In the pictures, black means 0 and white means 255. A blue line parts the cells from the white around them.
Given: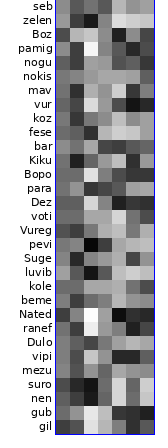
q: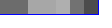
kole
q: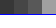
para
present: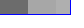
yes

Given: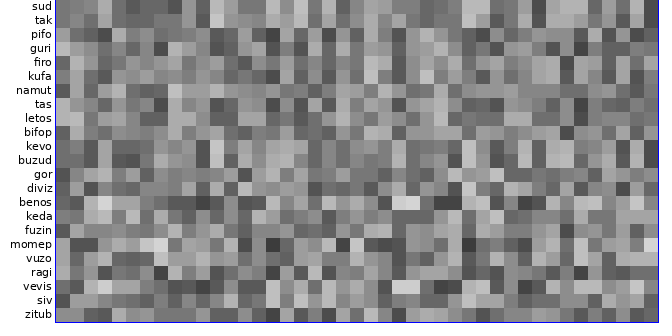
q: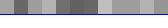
namut
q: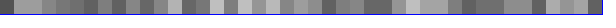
siv
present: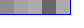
yes

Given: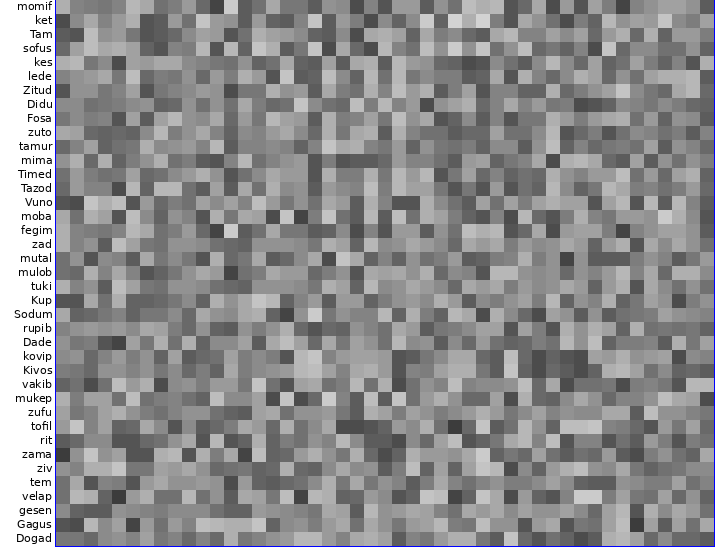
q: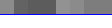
tem
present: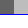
yes

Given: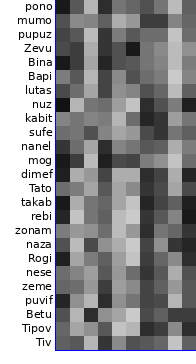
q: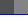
sufe
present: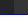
yes
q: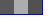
nese
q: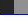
puvif
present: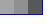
yes

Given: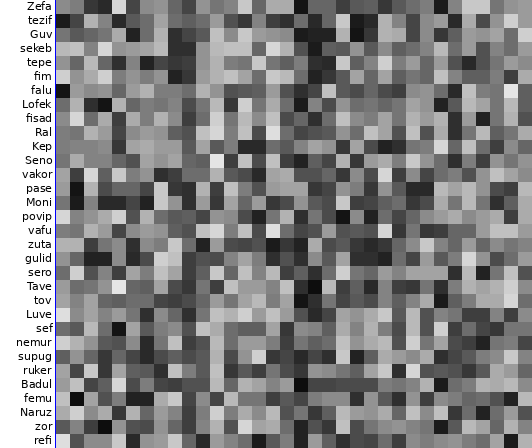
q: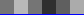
Moni
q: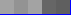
Seno
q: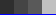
Guv
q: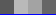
zor
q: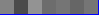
Lofek
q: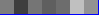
nemur

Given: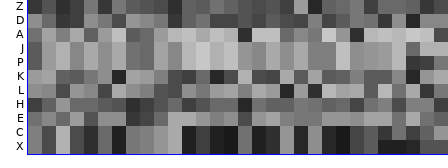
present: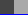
yes
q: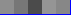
D
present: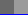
yes
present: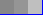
no
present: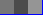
yes
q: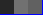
H

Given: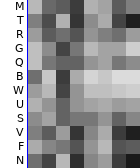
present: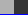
yes
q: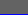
Q
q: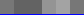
Q

